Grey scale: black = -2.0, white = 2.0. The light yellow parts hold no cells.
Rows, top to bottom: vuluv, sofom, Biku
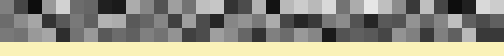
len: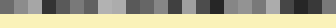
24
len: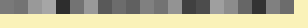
21
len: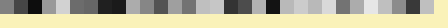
31

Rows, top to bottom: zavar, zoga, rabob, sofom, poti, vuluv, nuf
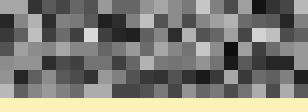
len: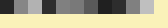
11
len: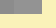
3
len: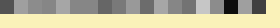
19
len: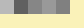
5
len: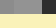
4
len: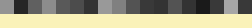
18

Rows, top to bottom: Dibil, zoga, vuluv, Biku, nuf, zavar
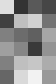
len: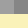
2
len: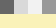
4

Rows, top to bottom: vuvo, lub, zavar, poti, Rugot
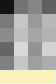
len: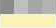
4
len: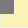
1
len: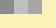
3
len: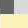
2
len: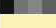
4

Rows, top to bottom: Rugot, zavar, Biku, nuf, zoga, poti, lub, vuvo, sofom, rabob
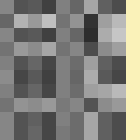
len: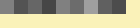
9
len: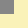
1
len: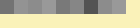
9
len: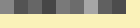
9
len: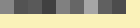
9

